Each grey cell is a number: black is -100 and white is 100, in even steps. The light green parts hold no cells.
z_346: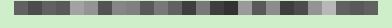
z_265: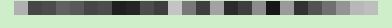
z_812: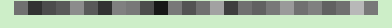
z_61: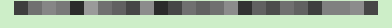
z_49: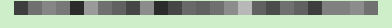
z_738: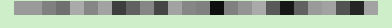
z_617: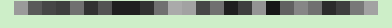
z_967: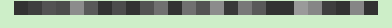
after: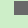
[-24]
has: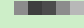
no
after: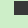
[-6]
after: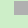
[-45]

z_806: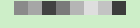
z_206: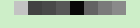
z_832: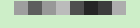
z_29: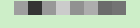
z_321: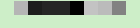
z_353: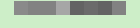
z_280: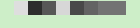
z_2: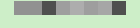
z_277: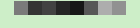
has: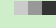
no
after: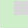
[-43]
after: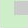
[14]
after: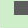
[19]
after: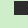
[-32]
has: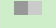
yes

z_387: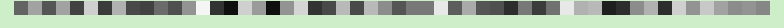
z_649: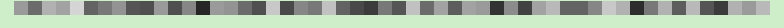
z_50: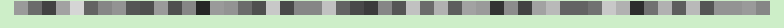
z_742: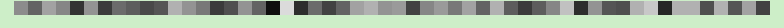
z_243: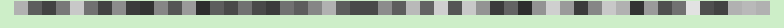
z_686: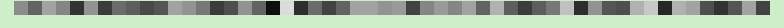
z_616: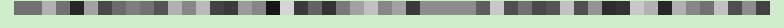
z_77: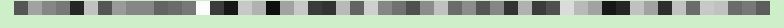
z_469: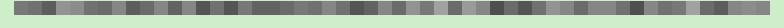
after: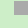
[-33]
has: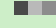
yes
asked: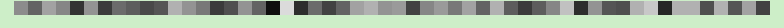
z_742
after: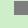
[-11]

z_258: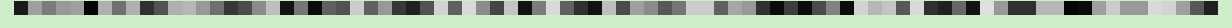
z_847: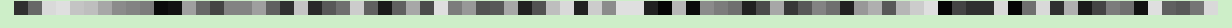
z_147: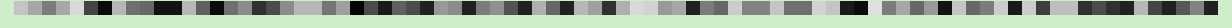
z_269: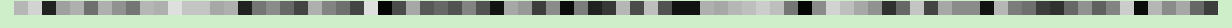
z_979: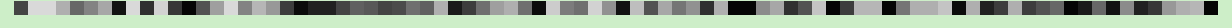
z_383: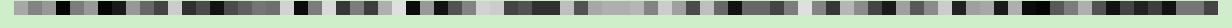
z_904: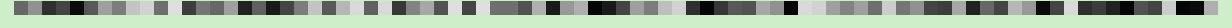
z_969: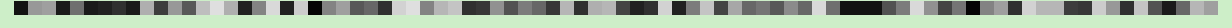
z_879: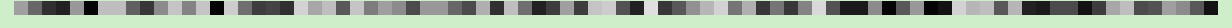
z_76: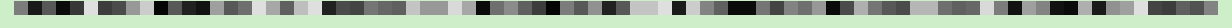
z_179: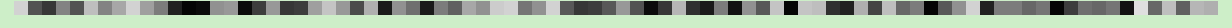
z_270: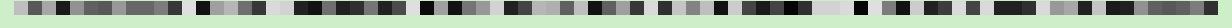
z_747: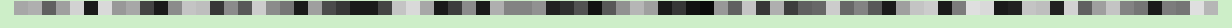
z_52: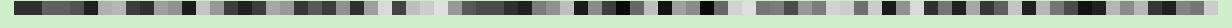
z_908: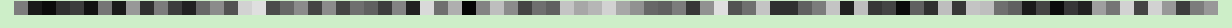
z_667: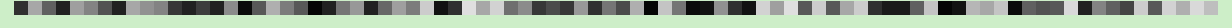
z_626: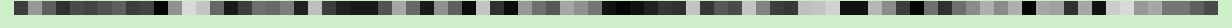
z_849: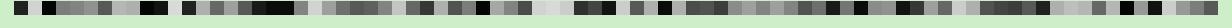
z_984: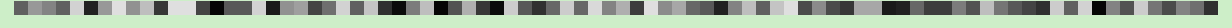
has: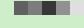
yes
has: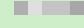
yes
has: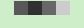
yes
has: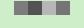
no
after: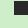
[-31]
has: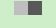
yes

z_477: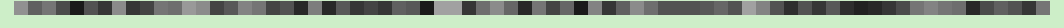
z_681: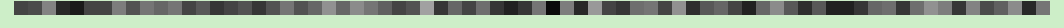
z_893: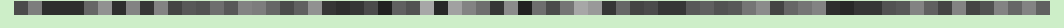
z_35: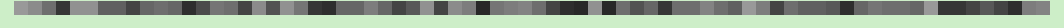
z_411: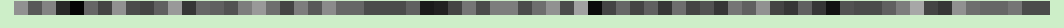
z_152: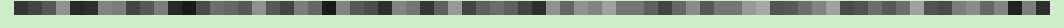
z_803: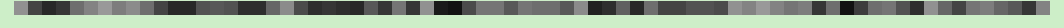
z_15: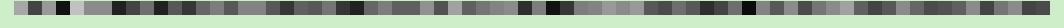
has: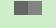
yes
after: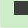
[-14]
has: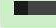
yes

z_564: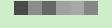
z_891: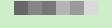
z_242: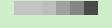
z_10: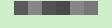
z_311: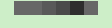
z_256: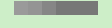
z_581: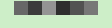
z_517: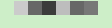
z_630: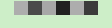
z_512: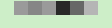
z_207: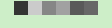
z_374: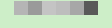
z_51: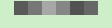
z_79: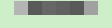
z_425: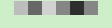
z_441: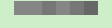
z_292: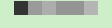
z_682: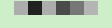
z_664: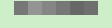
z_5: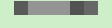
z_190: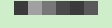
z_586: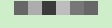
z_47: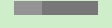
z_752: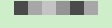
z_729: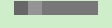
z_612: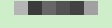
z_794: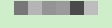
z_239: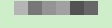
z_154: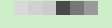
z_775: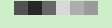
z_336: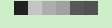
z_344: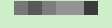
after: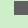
[-30]
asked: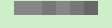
z_441
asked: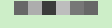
z_586
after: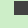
[26]
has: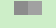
no
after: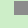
[-19]
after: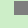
[16]

